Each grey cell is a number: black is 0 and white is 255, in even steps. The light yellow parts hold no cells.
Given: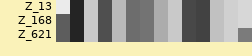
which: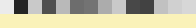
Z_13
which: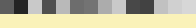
Z_168
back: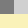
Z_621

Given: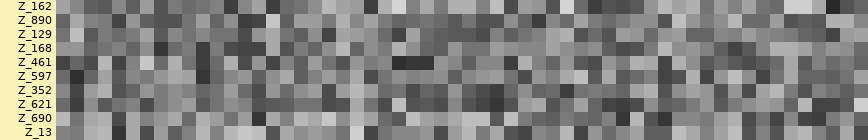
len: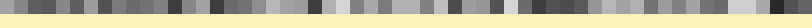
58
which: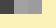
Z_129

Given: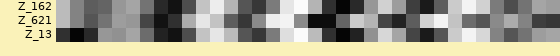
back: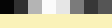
Z_162
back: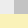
Z_162
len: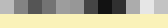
12
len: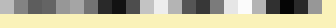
23
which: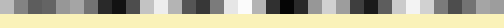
Z_162
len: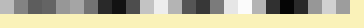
25

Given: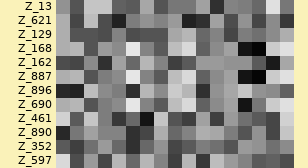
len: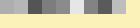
9
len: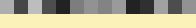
14

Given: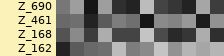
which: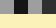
Z_690
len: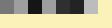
7
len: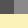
2
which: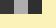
Z_168
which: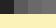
Z_162

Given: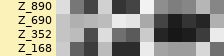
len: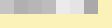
7
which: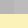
Z_690
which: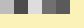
Z_352
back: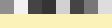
Z_890

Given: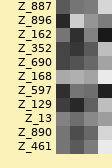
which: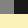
Z_162
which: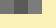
Z_461
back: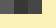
Z_352
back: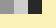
Z_896
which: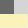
Z_890
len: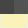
2

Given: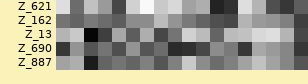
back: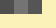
Z_690
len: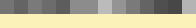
14
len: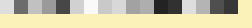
17
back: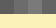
Z_162
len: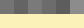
6
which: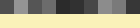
Z_690
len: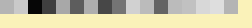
17

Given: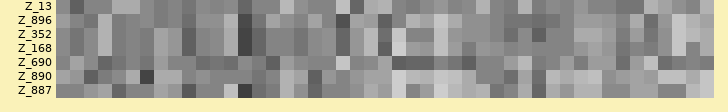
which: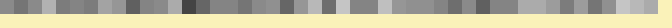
Z_352
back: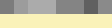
Z_352
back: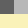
Z_168
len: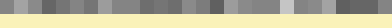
28
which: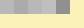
Z_890

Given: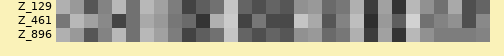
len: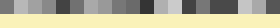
20
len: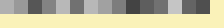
15
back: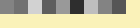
Z_461
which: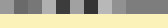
Z_896
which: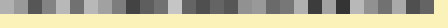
Z_129

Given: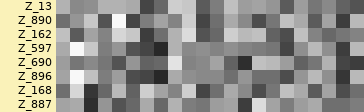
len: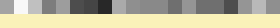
20
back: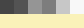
Z_597
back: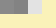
Z_690
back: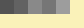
Z_13
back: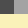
Z_168
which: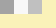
Z_896

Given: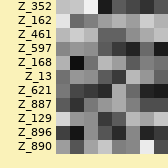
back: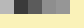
Z_13
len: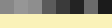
8
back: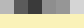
Z_129
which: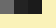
Z_621

